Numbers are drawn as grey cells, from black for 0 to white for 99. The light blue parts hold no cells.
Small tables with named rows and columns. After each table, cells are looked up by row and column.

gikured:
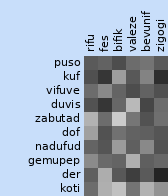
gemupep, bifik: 39
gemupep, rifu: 54
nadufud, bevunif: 53
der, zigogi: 14
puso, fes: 38
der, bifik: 34
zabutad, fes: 42
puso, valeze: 42
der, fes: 67
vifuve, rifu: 42
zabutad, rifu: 69
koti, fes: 68
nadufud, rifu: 39
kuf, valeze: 34
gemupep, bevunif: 37
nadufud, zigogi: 32
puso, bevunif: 45

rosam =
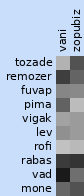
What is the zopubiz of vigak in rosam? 60
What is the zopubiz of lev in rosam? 60
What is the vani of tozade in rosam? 69
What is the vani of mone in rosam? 40
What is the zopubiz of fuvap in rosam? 53
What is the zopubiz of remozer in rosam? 39
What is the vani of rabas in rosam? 23
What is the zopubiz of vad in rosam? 43
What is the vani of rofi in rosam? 75
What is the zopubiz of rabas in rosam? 20
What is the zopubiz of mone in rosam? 32
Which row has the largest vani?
rofi

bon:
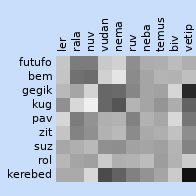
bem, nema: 89
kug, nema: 33
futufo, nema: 81
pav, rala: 48
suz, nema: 55
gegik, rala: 64
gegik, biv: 83
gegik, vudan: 40
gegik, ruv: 52
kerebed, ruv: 50
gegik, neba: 64
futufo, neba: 67
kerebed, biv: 79
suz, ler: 65
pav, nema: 69
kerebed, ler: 66
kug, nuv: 93
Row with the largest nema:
bem

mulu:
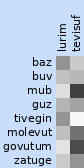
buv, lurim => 75
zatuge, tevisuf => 57
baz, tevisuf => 78
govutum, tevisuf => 29
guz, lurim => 70
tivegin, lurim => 58
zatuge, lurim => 79
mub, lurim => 86

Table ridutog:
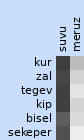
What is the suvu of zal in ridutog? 27
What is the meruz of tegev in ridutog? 88
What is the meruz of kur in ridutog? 73
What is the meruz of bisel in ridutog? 85
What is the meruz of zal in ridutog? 82
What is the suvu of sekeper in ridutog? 31
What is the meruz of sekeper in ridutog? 92
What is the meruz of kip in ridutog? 82
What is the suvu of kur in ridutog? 24
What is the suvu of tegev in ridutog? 25
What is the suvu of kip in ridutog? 25
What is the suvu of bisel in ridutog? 36

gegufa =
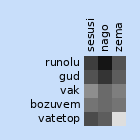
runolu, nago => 8
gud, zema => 36
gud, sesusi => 32
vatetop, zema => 86
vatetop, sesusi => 29
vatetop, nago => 36
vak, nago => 41
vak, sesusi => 55
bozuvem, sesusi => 45
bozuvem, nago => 41
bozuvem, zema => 45
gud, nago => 20
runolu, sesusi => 24
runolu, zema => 32

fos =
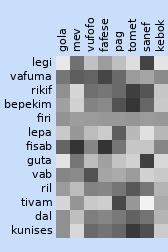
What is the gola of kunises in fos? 56
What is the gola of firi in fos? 57
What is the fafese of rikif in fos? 46
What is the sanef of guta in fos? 25
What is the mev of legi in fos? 44
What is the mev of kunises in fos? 84
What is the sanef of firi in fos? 60
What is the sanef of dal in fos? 45
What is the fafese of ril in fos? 52
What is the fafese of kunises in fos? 45
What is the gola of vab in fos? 52
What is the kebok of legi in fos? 89
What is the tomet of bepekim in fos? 21
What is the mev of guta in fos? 46
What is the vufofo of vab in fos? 32
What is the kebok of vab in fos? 78
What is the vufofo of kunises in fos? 41
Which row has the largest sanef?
tivam

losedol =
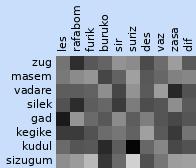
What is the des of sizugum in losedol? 31
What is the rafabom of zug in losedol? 18
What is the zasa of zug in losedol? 61
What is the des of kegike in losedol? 62
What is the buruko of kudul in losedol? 16
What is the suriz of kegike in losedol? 38
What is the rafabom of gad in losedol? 58
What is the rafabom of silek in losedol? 17
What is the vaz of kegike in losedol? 35
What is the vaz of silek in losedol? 33
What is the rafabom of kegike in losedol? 23
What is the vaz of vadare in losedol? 61
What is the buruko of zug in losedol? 39
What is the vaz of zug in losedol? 42
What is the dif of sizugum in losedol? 62
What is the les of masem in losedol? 47

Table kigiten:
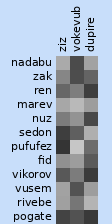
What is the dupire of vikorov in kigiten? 23
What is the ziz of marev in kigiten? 65
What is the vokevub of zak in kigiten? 30
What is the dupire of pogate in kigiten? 22
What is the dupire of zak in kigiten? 39
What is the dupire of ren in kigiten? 24
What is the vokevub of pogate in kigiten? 32
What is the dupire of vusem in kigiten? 61
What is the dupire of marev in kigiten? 61
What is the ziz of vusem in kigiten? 63
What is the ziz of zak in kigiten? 52
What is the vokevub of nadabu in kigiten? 29
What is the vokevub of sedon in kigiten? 37
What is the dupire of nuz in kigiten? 28
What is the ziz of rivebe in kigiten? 62
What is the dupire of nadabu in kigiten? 63

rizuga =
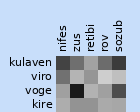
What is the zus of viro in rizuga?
70
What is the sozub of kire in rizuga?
65
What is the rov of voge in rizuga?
62
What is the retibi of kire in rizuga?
57
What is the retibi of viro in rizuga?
58
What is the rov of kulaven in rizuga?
42
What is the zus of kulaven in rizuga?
43
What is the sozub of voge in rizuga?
30
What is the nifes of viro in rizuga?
44
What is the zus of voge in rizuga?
10
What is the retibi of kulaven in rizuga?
63
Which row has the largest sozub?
viro

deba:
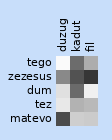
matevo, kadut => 80
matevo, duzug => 29
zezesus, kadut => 32
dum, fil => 93
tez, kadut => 69
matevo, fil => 79
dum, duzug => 87
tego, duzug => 97
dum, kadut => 41
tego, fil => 67
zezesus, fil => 21
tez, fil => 72
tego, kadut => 42
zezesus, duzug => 53
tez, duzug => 90
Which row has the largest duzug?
tego

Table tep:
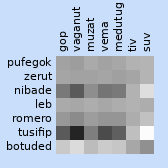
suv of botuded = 56
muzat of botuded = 73
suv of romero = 75
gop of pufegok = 63
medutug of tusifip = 37
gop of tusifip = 35
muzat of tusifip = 49
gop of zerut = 64
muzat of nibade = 55
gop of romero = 59
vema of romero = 58
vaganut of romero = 54
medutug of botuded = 77
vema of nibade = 45
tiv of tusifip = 74

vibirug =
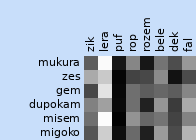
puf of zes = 2
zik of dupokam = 50
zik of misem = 43
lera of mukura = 97
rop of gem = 43
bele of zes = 54
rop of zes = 26
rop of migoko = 41
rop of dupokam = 43
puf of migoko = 6
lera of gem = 88
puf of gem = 3
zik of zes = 66
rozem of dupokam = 13
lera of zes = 78
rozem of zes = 28
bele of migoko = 60
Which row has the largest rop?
misem

